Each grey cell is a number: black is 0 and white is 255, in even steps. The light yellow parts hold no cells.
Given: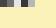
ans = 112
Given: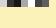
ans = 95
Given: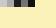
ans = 115
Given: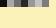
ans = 124
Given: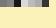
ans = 132
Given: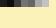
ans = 101
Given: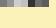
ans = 122
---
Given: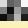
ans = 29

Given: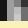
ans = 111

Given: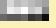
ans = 13

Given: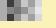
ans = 216

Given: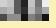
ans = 20

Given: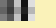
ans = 222

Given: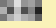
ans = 94

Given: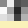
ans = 178
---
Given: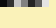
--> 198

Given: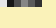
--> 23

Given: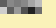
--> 94

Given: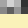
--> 49

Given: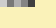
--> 205

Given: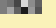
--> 164

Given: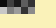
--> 199
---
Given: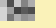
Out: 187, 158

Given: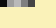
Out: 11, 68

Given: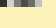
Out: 49, 193

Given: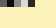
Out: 94, 41

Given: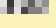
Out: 225, 183

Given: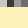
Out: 199, 110

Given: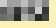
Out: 203, 68
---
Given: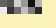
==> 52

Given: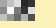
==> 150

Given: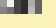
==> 114

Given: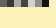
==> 56

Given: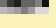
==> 173

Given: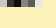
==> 53

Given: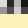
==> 81

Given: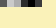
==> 202
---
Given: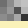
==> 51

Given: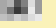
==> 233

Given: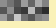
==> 142

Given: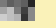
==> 136

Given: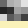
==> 64

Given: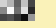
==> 151

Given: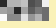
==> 109
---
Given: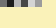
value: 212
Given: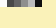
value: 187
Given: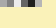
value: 31
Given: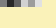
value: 156
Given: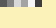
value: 246
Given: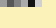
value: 18
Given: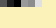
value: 140
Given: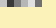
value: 224
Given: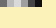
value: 69
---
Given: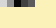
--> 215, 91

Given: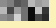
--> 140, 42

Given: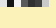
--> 227, 201

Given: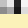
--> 193, 220

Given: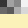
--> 53, 216

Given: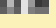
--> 83, 113

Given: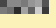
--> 71, 57
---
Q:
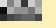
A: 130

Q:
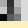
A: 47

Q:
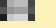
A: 172

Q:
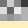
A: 205

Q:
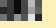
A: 54

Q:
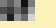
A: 91
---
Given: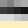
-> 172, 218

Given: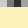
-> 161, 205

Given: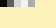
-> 172, 10

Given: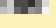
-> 215, 191

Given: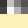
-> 84, 69

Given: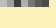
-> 75, 190
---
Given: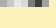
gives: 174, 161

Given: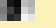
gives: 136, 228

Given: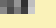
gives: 105, 203

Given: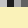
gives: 196, 98

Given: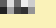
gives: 94, 149

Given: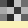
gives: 82, 98

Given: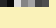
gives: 38, 79

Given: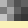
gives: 181, 54
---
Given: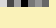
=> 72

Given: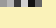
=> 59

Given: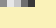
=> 111

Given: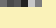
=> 74

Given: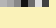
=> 64

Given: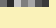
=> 59

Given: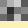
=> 75

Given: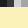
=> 58

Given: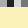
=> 119

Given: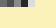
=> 78
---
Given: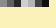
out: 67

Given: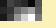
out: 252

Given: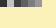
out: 125

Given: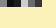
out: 106

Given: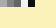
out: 242

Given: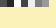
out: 124

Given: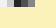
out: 81

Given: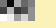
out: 211
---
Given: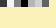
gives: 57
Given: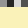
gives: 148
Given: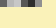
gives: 99
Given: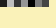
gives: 29
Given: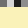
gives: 110
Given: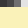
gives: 55
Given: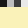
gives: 22
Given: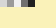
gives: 214
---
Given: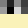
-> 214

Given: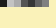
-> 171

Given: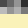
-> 175

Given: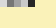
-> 162

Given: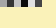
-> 196

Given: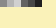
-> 208
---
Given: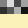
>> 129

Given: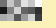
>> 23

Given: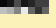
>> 8

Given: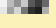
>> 242

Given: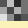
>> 166

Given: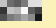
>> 53

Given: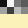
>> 19

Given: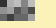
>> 146

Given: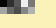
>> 5

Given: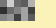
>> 48
